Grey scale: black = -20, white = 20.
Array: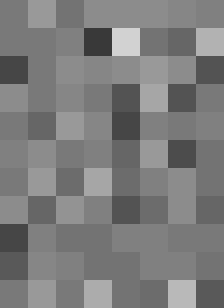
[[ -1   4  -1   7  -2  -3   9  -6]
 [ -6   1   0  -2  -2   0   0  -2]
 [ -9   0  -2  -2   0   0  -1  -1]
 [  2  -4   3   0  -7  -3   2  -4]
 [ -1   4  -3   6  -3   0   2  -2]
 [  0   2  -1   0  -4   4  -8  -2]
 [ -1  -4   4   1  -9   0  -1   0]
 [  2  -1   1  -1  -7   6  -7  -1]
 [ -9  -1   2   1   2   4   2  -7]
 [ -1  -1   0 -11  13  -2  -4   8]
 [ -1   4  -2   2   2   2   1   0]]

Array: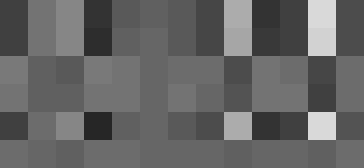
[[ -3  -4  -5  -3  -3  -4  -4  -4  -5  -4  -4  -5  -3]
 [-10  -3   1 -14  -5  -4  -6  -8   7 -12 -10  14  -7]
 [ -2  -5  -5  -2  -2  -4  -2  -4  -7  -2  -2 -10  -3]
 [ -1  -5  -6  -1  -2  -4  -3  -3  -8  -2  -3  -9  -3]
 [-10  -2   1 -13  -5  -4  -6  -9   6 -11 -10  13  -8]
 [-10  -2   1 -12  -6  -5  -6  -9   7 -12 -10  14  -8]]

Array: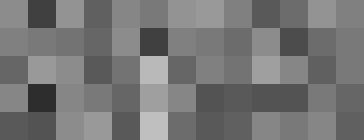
[[ -6  -7   2   4  -6  10  -3  -6  -5   1  -1   1  -5]
 [  1 -13   1  -1  -4   5   1  -7  -6  -7  -7  -1  -4]
 [ -4   4   2  -6  -2   9  -4   0  -2   5   1  -5  -1]
 [  0  -1  -2  -4   2 -10   0  -1  -3   2  -8  -3  -1]
 [  2 -10   3  -5   1  -1   3   4   0  -6  -3   3   0]]

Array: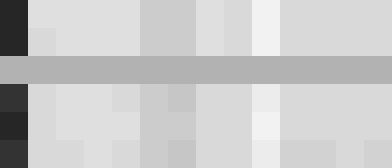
[[-12  14  14  15  14  12  11  14  14  17  13  13  14  13]
 [-14  14  15  15  15  12  12  14  14  18  14  14  14  14]
 [-12  14  15  15  14  12  11  14  14  17  14  14  14  14]
 [  8   8   8   8   8   8   8   8   8   8   8   8   8   8]
 [-14  14  15  15  15  12  12  15  14  18  14  14  14  14]
 [-14  15  15  15  15  12  12  15  14  18  14  14  14  14]]

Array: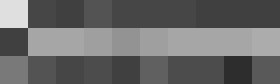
[[ -1  -7  -9  -8 -10  -5  -8  -8 -13  -6]
 [-10   6   6   5   3   5   6   6   6   7]
 [ 15  -9 -10  -7  -9  -9  -9 -10 -10 -10]]

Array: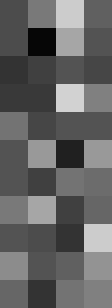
[[ -4 -12  -2   0]
 [  2  -7  -5   3]
 [ -7  -8 -12  12]
 [ -1   6 -10  -4]
 [ -7 -10  -2  -3]
 [ -7   4 -15   4]
 [ -2  -9  -7  -7]
 [-11 -11  13   0]
 [-12 -10  -7  -9]
 [ -8 -19   6  -7]
 [ -8  -1  12  -5]]

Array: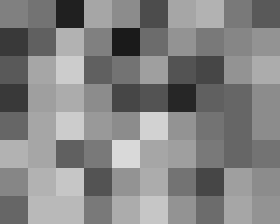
[[ -4   9   9  -1   7  11   3  -3   6   3]
 [  1   8  11  -7   3   7  -2  -9   5   2]
 [  8   6  -5  -1  14   6   5  -1  -4  -2]
 [ -4   6  12   4   2  13   3  -2  -4   2]
 [-11   5   7   2  -9  -7 -14  -5  -4   2]
 [ -6   6  12  -5  -2   5  -7  -9   3   7]
 [-11  -5   8   0 -16  -3   3  -1   1   3]
 [  0  -2 -15   6   2  -8   6   8  -1  -6]]
